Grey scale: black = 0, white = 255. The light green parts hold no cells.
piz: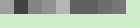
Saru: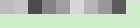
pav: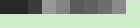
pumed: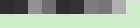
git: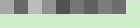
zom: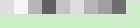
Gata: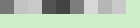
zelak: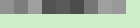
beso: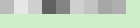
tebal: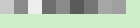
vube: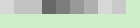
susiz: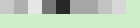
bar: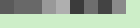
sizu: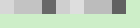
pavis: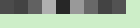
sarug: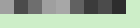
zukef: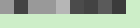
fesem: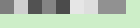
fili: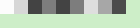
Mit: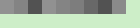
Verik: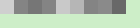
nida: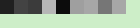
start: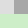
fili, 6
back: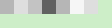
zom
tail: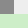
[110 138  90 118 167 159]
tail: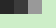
[132  90  97 110 138]
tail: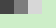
[182 201]
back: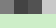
Gata

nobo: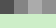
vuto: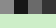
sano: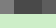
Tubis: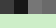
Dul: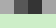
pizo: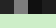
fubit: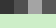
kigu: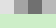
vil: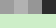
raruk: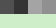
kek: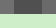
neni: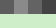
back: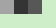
Dul
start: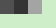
raruk, 0

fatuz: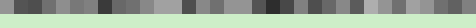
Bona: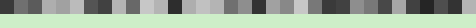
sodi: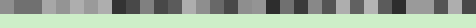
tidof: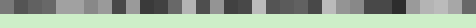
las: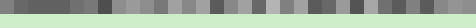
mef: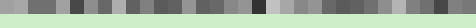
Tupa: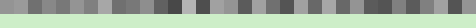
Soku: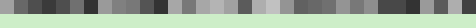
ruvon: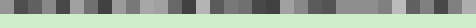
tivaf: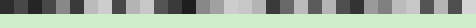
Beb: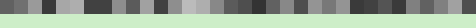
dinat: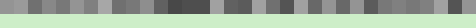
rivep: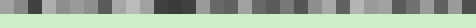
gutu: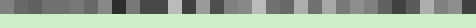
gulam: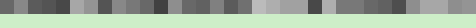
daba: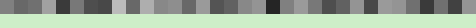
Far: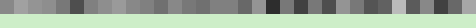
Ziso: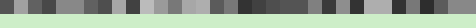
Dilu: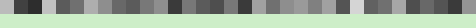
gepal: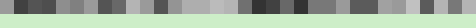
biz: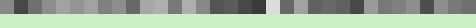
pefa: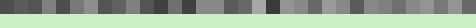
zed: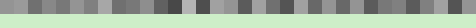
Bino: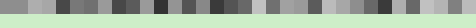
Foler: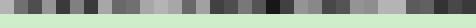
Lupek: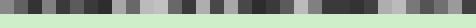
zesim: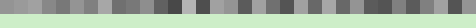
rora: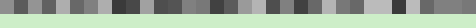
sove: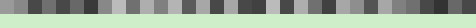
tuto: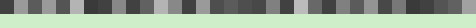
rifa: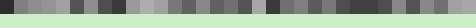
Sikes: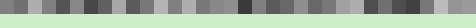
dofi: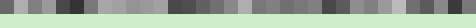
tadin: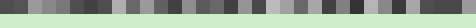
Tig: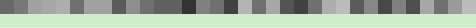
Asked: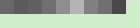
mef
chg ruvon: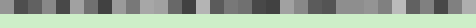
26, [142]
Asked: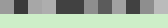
Beb
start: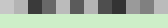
tivaf, 17
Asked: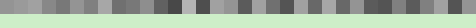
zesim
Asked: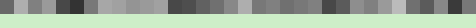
dofi
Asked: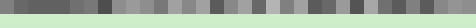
las

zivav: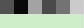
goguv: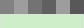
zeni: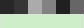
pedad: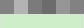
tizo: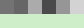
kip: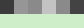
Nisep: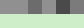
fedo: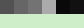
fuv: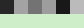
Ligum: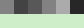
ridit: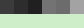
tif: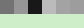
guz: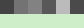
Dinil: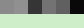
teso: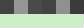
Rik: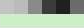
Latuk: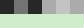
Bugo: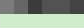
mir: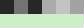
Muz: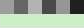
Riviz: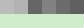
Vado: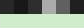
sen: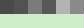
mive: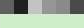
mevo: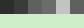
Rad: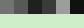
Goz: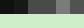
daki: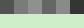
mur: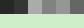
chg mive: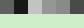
1, [32]
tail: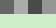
[211]
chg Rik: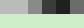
0, [195]
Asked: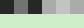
Latuk
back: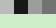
fuv

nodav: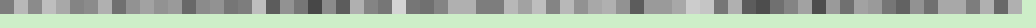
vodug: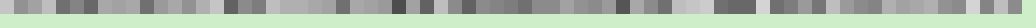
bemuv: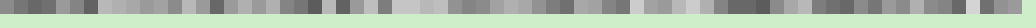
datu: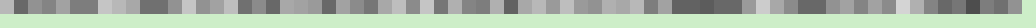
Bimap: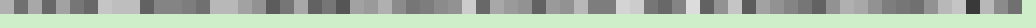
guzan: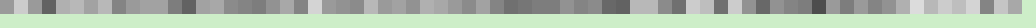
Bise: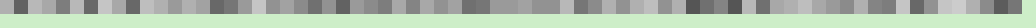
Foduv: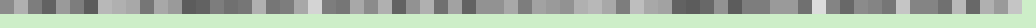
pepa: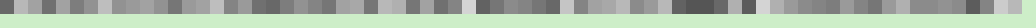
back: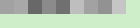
datu
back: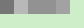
Bise

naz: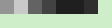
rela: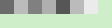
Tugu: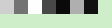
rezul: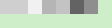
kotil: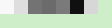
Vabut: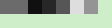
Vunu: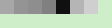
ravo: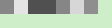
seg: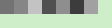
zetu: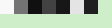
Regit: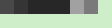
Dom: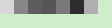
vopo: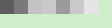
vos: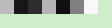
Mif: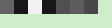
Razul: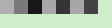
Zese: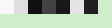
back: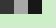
Razul
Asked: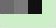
kotil
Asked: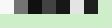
zetu
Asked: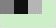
Vunu
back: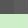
Dom
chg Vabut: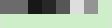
2, [16]
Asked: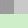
vopo

